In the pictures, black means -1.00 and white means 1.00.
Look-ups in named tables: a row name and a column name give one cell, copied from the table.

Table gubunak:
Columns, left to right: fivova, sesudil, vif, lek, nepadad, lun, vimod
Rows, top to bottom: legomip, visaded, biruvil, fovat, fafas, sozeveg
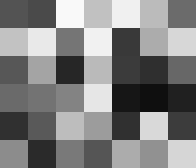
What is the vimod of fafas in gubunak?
-0.53
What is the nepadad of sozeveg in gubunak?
0.35
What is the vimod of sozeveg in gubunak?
0.68
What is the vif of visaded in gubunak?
-0.08
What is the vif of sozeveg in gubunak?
-0.05
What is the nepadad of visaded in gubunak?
-0.55
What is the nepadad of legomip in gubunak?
0.88
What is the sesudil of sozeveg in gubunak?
-0.67
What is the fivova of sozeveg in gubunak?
0.10
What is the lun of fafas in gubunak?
0.70

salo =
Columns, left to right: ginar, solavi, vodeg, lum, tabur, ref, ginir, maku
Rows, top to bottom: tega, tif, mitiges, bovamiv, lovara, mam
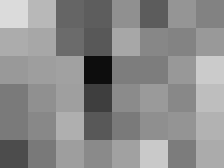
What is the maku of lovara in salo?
0.40
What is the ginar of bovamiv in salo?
-0.04
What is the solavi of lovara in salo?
0.07
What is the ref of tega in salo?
-0.28
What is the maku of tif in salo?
0.20
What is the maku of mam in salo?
0.34
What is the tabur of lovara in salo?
-0.04
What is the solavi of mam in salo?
-0.05
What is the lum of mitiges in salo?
-0.90
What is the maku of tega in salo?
0.02
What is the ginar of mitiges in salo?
0.20
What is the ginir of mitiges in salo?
0.19
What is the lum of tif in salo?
-0.31
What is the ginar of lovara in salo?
-0.04
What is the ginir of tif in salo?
0.03
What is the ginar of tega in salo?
0.72
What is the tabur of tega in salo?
0.13
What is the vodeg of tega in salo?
-0.21

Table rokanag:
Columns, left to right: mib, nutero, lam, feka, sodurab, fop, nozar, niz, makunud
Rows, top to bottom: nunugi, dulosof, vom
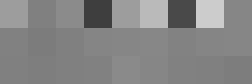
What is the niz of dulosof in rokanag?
0.04
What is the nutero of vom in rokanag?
-0.01
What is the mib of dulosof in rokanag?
0.01
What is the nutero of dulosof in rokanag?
-0.03
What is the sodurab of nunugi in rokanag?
0.23
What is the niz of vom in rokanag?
0.00
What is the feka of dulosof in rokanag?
0.04
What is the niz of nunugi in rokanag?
0.60
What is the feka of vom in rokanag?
0.01

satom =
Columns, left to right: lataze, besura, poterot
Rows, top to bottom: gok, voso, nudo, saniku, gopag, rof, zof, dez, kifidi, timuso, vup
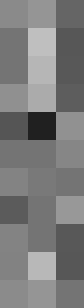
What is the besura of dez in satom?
-0.09
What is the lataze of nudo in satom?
-0.09
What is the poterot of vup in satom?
-0.09
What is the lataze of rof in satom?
-0.09
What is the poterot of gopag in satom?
0.14
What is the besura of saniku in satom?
0.34
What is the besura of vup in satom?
0.17
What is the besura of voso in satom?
0.50
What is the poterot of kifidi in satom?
-0.31
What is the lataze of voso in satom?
-0.09
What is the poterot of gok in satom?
-0.21
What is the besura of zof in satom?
-0.05
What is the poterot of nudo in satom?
-0.31
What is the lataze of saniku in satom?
0.13
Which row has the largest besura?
voso

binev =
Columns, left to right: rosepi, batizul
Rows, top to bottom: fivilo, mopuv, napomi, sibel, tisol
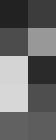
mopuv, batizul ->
0.19
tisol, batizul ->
-0.27
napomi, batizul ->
-0.67
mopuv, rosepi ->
-0.40
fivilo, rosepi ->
-0.73
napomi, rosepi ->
0.66
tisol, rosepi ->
-0.24
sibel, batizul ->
-0.39

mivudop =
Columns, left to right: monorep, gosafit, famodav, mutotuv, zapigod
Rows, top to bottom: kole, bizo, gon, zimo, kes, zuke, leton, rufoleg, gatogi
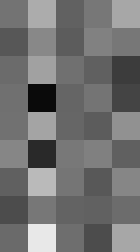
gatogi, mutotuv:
-0.40
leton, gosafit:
0.46
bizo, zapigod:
-0.07
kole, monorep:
-0.10
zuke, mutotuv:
0.00
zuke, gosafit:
-0.68
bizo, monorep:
-0.32
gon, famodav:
-0.12
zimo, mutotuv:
-0.09
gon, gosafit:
0.26
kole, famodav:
-0.24
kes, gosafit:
0.29
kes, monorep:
-0.11
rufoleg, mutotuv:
-0.24
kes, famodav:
-0.20
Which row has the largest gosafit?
gatogi

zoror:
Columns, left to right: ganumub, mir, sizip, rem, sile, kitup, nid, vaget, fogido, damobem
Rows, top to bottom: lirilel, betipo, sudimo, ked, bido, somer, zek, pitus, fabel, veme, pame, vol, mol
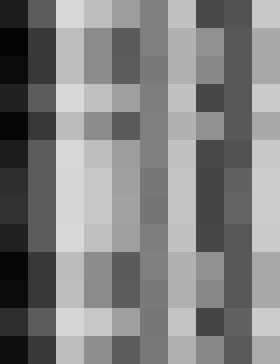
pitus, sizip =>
0.68
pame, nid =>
0.38
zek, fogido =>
-0.23
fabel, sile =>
0.24
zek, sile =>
0.25
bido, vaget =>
0.14

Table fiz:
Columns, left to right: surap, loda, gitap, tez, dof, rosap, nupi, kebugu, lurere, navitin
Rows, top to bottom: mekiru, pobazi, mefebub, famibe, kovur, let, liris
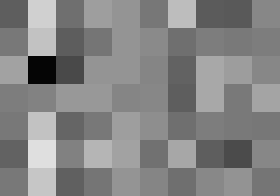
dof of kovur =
0.24
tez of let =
0.42
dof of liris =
0.16
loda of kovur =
0.52
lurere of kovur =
-0.05
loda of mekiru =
0.63
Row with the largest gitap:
famibe

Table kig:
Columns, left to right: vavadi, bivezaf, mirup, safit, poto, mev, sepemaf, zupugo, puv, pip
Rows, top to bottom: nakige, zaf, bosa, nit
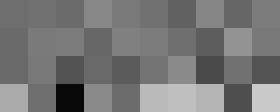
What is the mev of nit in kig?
0.46
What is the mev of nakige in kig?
-0.11
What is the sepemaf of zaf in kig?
-0.13
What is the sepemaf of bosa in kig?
0.08
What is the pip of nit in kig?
0.58
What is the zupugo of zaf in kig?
-0.27
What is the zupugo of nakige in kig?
0.05
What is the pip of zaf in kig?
-0.05
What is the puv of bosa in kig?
-0.11
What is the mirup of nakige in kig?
-0.16
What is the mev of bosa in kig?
-0.10
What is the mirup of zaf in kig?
-0.03
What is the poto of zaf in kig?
0.00
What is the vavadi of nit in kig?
0.33
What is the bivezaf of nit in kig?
-0.14
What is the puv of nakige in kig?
-0.20
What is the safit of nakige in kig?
0.06
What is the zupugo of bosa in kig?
-0.42

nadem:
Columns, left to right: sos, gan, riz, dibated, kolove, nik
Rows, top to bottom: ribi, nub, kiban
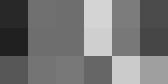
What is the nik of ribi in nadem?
-0.41
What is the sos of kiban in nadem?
-0.32
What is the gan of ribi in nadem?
-0.12
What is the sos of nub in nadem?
-0.75
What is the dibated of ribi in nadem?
0.66
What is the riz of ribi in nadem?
-0.14
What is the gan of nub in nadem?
-0.14
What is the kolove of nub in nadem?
-0.06
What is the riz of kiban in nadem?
-0.06
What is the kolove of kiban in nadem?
0.59
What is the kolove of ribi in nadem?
-0.03
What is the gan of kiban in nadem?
-0.09
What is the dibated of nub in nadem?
0.62
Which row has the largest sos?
kiban

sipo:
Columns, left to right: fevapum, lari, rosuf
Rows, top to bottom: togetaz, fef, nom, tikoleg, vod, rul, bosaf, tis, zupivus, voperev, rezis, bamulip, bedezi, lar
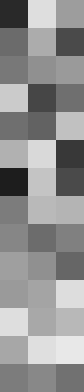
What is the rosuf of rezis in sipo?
0.73
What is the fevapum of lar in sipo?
-0.03
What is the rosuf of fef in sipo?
-0.42
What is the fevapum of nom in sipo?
-0.06
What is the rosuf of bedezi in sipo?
0.82
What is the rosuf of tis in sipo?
0.41
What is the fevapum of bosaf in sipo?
-0.77
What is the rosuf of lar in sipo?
-0.11
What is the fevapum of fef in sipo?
-0.16
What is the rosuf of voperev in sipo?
-0.20
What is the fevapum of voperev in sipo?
0.25
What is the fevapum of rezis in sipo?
0.21
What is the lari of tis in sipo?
0.45
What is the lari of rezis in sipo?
0.29

